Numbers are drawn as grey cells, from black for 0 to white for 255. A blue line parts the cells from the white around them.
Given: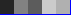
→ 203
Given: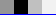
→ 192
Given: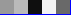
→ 243
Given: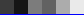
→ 172
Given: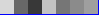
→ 139
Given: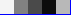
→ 12
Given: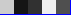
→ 239
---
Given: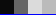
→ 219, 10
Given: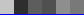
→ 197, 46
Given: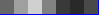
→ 208, 41
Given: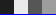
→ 234, 30
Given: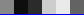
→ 234, 14
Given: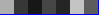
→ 195, 23
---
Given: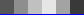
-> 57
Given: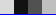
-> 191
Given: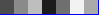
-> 170
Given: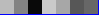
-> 103
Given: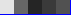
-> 81
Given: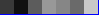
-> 200
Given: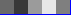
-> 127
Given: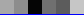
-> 198
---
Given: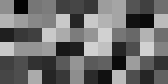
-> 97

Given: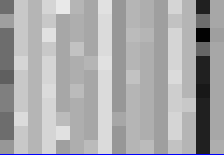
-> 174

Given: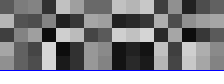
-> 131

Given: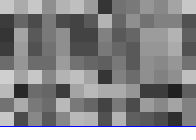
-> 129

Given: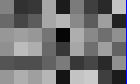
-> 27
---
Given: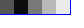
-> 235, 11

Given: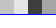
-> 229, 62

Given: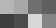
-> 215, 62

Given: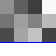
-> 249, 61

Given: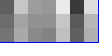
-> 235, 58

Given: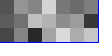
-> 219, 40

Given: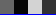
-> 211, 5
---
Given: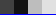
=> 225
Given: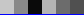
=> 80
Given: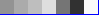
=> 250
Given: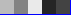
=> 67
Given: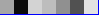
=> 226
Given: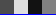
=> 129
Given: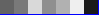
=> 27
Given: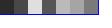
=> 122
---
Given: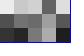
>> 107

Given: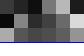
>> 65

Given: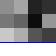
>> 100

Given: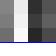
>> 242

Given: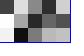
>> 40

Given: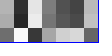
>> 87

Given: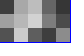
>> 210

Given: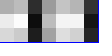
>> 244
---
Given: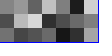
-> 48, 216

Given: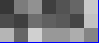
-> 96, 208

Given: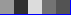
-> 220, 220

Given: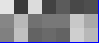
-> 120, 228

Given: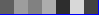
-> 173, 216

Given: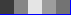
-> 229, 229
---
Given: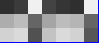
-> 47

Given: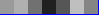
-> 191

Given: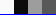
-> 157

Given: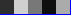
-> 14

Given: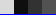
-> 50

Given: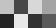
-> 216
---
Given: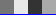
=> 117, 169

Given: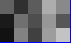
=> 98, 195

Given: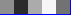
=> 142, 114

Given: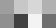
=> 158, 111

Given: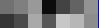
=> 113, 141

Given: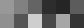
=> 152, 52

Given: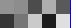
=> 147, 223

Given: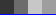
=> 53, 158

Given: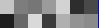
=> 197, 139
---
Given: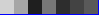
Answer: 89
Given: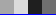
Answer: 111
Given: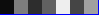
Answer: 160
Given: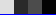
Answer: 3
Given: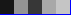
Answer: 197
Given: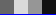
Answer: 17
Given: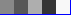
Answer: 248
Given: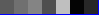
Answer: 39
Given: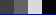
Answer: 7
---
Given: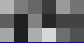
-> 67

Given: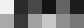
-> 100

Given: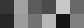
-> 200

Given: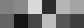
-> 182

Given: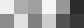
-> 152

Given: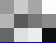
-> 119

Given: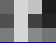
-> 65

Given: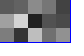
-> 82
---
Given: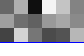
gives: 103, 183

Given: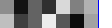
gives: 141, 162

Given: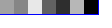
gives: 162, 3

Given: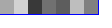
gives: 168, 128

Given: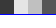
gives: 57, 86

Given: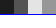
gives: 29, 151

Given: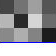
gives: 70, 28
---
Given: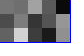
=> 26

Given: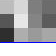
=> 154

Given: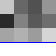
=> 156

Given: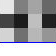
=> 183

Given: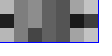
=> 163

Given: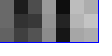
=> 166

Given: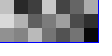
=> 116

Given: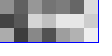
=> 178

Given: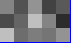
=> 117
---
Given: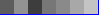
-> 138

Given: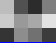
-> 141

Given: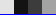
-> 19

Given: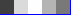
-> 254

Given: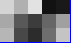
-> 44

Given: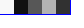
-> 87
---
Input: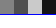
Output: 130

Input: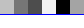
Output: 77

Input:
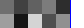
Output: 21

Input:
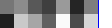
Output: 96

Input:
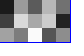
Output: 125

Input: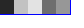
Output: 194
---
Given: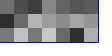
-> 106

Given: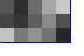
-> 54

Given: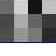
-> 170

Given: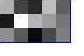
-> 254

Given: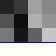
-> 14

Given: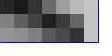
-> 95

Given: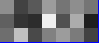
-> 52

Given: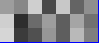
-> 45

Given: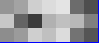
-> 100
